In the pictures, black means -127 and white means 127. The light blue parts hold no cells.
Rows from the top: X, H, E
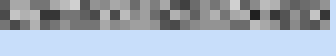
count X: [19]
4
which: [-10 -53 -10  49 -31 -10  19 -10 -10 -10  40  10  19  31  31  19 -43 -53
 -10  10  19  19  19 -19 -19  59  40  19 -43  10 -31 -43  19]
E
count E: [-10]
7
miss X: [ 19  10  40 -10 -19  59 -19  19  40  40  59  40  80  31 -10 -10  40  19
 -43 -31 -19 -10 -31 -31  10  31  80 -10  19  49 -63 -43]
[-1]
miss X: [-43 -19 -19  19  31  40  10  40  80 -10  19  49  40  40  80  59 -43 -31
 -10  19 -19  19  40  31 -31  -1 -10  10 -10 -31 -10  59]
[-63]

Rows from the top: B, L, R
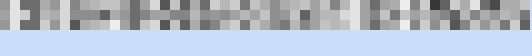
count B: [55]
4
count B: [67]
7
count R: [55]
5

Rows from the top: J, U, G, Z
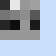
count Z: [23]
4
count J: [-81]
1
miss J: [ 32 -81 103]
[23]
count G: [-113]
1
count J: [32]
1
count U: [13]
1
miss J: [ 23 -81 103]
[32]

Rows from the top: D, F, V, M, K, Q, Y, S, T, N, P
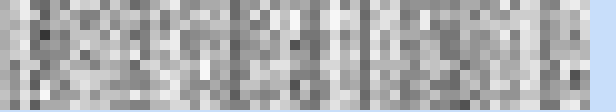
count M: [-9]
9
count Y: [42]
10

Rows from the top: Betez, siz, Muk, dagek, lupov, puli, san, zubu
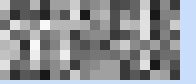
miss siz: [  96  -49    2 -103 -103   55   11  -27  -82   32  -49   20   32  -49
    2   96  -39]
[-92]
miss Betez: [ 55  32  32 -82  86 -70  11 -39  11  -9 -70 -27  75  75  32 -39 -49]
[-58]
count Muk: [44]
1
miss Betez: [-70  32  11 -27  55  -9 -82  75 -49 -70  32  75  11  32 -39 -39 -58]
[86]
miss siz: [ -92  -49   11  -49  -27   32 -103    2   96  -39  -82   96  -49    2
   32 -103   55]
[20]

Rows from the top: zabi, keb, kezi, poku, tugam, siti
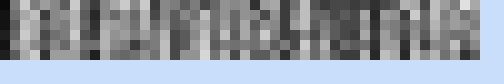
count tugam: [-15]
7
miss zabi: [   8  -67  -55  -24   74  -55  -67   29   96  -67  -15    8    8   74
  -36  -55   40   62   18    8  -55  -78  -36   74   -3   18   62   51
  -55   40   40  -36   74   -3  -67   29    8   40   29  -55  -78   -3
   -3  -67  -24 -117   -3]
[-45]
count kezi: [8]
5
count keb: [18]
6
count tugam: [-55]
2
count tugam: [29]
3

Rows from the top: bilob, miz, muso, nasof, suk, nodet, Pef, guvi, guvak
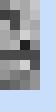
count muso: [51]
2
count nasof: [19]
1
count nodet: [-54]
4
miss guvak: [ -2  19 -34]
[-22]
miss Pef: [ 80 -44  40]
[28]

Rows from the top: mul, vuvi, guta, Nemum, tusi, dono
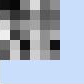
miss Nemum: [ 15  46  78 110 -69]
[-7]
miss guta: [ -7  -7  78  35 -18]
[25]
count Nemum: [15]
1
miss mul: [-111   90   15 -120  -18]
[4]
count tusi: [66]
2

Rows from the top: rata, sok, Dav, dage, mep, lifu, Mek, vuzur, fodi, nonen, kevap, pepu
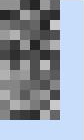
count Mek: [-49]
3
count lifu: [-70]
0
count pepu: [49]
1

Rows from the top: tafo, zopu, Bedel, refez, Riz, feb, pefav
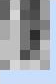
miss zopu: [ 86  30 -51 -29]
[-41]
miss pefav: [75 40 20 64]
[86]
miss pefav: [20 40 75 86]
[64]
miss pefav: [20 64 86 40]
[75]
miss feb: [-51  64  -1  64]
[52]
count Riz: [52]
0

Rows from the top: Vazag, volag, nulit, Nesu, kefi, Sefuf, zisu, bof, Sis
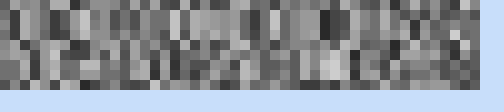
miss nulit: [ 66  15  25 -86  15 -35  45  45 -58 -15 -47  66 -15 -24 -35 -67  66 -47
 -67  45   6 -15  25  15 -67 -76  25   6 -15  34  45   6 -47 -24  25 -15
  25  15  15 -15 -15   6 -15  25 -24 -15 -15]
[-3]
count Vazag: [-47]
4

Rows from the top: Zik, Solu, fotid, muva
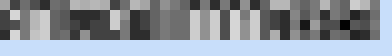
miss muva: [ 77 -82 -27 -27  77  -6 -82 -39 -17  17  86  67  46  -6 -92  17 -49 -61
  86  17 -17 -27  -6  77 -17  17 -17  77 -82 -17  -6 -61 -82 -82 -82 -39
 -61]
[-73]
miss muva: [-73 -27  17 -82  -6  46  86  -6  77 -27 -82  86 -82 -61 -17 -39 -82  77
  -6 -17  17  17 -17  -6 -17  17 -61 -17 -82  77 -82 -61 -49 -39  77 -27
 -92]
[67]
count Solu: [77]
5
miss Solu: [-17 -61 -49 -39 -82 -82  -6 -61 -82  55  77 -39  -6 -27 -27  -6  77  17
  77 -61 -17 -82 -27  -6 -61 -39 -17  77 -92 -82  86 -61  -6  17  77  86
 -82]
[6]
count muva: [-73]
1
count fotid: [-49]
5

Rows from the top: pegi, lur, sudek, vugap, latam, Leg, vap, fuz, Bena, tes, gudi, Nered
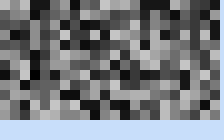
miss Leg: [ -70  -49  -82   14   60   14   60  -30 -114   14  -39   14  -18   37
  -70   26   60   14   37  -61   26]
[69]
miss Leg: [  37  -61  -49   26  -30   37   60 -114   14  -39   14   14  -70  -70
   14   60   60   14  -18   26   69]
[-82]

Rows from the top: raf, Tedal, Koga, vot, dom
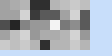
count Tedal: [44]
0
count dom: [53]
4

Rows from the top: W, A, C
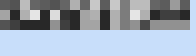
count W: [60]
3
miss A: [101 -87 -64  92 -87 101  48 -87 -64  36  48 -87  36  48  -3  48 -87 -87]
[-75]
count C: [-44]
1
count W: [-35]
5
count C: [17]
6
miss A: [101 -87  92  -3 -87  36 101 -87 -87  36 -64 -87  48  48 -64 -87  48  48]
[-75]

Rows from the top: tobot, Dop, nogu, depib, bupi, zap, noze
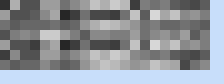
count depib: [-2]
7
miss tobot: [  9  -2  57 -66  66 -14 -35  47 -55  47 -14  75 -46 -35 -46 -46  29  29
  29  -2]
[-78]

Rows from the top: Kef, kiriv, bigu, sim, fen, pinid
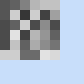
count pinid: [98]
1
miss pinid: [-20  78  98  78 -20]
[89]
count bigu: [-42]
0

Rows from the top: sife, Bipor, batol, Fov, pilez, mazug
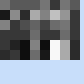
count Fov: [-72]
6
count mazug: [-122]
0
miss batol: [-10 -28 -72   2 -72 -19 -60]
[-49]
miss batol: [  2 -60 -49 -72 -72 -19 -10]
[-28]
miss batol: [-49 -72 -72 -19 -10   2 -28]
[-60]

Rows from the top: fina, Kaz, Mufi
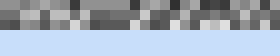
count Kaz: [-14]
9
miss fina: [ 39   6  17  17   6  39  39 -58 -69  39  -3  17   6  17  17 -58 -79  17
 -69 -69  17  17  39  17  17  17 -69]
[27]

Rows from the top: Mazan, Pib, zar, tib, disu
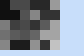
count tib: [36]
2
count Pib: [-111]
2
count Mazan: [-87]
2

